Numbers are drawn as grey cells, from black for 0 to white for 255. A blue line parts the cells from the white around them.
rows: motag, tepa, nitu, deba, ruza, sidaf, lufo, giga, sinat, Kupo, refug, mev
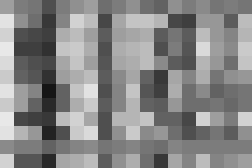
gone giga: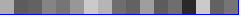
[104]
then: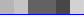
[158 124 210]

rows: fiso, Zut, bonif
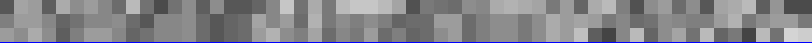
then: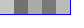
[198 198 186]
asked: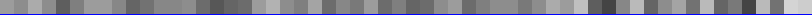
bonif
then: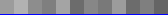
[108 141 156]
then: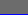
[156 156 108]
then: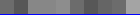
[135 156 108]
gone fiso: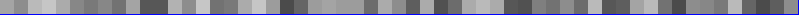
[149]

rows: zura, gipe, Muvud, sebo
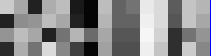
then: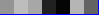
[ 99 239 218]
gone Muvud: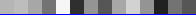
[107]
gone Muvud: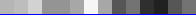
[107]
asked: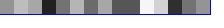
Muvud
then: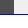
[196  47 203]
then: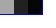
[181  99  99]

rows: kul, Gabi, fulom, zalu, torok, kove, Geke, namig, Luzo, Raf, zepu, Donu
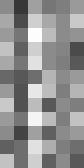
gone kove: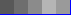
[104]
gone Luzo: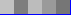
[245]
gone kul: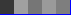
[139]
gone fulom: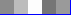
[147]
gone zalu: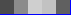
[132]

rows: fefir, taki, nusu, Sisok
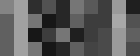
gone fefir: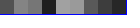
[46]
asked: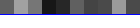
Sisok
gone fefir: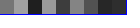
[89]
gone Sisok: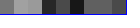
[68]
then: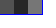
[ 89  61 154]
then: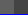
[ 74 154  74]

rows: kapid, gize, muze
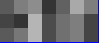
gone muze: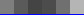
[119]
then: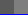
[141  52  97]

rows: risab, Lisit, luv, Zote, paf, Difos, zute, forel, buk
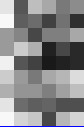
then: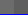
[100  79  79]
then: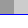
[175  33  71]
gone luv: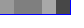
[133]
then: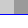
[121 168 182]
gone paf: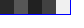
[25]
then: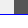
[65 25 33]
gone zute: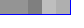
[160]

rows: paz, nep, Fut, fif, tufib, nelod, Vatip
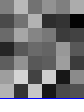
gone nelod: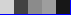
[206]
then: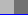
[146 127 172]

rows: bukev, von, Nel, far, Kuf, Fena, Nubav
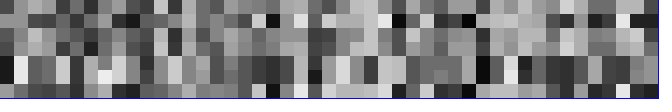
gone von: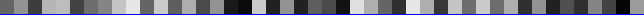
[167]
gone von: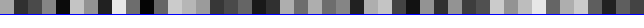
[223]
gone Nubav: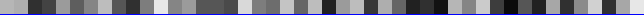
[40]
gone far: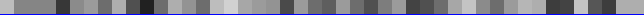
[161]
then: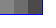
[203  18 147]
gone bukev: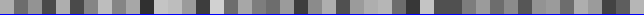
[117]
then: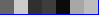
[189 155 167]

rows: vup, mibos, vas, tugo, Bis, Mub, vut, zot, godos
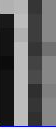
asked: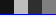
vut
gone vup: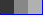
[183]

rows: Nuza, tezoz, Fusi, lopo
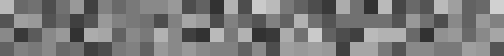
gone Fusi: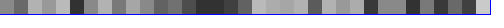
[145]
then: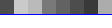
[113  50 186]
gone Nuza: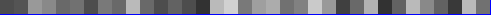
[70]
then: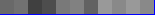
[129 129  98]
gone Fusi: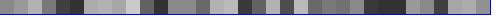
[91]
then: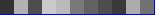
[ 50 186  70]

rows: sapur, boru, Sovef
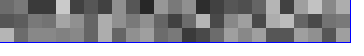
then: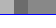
[129 136 101]
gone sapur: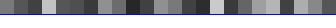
[151]
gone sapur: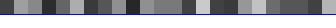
[79]
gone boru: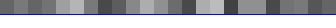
[165]
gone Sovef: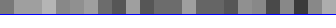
[129]
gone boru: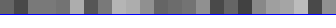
[93]
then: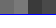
[108 159 136]

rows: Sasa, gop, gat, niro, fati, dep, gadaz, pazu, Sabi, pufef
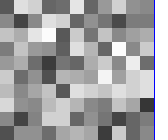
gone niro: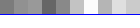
[95]
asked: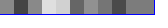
gop
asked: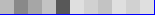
gadaz
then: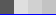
[223 209 223]
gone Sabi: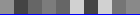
[131]
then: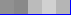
[137 124 195]
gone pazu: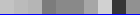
[216]

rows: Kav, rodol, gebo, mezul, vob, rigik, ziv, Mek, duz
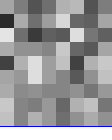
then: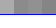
[133 145 118]
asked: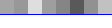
rigik
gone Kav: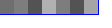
[185]
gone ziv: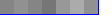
[139]
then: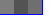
[177 185  83]
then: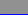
[133 200 103]
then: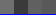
[222 118  96]

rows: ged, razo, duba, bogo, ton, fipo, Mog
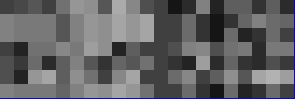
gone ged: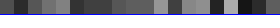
[72]
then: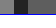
[51 94 43]
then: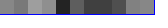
[ 79 113 121]

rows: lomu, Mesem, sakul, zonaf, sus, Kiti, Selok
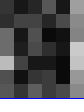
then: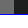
[74 46 23]
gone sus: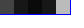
[195]
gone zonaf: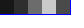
[30]
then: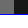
[80 10 17]

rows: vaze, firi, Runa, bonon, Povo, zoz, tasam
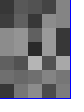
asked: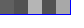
Povo
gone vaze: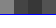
[88]
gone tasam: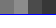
[124]
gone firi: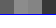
[61]
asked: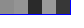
bonon

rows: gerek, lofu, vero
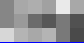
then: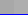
[161 234 168]
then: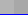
[180 121  74]
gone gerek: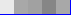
[174]
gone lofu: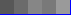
[81]

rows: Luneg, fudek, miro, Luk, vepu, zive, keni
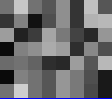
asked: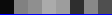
Luk
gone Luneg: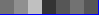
[199]
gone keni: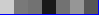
[73]
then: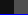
[143  52 178]
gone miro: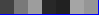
[60]

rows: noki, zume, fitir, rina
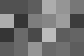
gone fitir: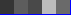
[100]
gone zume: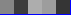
[126]
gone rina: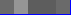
[112]
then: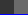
[ 73 188  93]
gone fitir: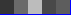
[100]

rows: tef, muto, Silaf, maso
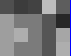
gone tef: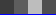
[66]
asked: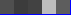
tef
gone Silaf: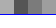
[166]

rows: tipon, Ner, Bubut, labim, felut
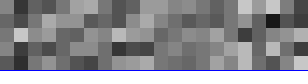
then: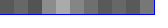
[147  97  24]
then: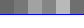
[ 83 133 199]
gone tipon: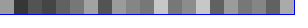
[125]
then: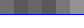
[97 24 83]
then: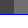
[147 155 170]
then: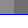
[54 75 69]

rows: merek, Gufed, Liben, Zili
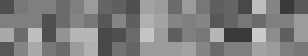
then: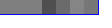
[ 87 133  95]
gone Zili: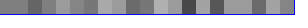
[113]
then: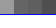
[163 155 107]
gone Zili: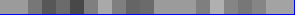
[113]
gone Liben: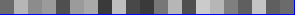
[148]
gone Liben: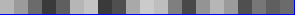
[140]

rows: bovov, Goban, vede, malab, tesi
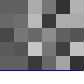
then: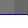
[140  97  85]
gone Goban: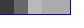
[111]
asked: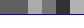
bovov

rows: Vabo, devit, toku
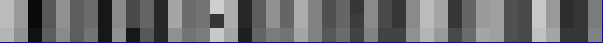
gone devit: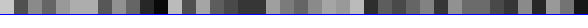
[61]
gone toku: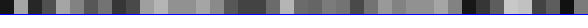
[31]
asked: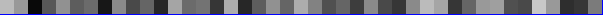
devit

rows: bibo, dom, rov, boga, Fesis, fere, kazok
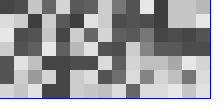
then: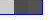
[ 77  62 198]
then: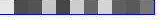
[69 77 69]

